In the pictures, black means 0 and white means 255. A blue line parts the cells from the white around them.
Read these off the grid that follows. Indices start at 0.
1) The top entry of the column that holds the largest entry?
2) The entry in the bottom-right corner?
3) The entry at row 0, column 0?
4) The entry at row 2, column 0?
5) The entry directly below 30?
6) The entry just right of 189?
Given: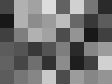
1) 221
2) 148
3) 70
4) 64
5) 156
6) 104

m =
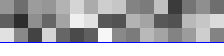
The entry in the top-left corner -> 150
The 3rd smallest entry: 67
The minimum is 45
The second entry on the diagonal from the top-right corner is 198
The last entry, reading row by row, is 131
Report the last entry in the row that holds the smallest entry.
219
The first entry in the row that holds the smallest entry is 95
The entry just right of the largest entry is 137
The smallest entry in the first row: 59
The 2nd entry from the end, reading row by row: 206
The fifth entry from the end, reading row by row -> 164
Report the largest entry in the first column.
225
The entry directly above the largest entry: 88
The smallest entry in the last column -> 110

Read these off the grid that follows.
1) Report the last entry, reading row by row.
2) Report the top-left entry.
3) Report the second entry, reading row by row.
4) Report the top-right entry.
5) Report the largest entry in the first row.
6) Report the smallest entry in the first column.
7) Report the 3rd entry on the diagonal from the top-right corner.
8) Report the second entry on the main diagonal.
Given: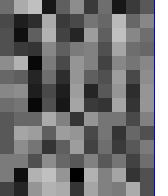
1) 80
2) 110
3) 171
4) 88
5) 192
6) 66
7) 192
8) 30

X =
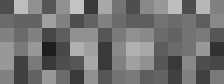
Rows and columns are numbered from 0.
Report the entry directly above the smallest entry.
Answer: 71
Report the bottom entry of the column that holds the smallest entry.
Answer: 152
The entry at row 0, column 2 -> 144
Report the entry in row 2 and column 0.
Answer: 129
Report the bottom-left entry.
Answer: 129
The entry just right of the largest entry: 57
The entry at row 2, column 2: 129
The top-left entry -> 78
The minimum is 30
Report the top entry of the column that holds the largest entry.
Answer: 195
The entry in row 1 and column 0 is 107
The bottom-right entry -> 122
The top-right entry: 129
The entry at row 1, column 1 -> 99
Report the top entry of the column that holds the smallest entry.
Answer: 86
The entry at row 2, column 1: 107
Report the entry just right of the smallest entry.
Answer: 71

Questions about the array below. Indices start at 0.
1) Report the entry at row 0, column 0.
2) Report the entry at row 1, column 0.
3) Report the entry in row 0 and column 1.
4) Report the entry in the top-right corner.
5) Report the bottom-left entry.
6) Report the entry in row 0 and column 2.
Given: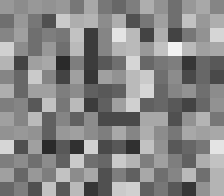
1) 152
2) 111
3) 140
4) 133
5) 103
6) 152

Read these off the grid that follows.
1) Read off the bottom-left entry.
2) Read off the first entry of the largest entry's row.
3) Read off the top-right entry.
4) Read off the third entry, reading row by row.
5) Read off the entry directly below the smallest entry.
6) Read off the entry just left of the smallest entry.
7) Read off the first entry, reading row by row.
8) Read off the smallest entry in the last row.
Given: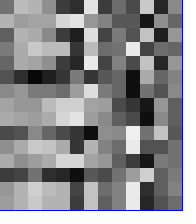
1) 157
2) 74
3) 137
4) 179
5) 122
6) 46
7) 114
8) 38

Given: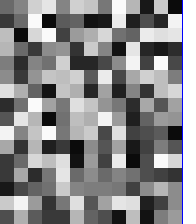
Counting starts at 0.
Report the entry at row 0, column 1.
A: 132
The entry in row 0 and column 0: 106
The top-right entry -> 11
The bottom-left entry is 78
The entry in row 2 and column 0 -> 190
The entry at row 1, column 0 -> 57
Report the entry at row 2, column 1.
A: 11
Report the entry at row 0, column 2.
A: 208
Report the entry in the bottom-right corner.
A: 155
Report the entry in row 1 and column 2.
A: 250

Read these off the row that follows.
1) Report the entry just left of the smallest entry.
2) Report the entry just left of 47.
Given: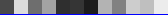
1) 53
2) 163

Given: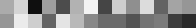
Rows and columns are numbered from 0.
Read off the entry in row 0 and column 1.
212
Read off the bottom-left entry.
150
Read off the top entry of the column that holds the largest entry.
243
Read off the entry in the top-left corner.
171
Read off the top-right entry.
150
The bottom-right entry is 42
